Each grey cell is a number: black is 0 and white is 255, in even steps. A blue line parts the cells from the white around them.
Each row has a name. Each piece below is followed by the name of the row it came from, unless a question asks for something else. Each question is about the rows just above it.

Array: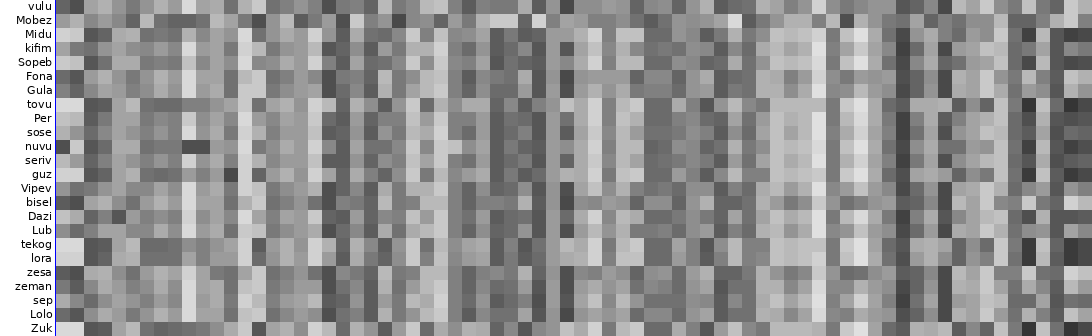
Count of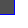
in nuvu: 4
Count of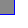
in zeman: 9
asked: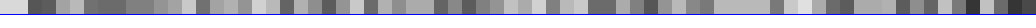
tovu
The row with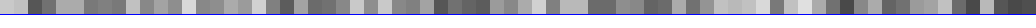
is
Sopeb
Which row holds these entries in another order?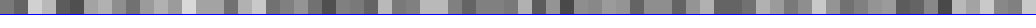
bisel

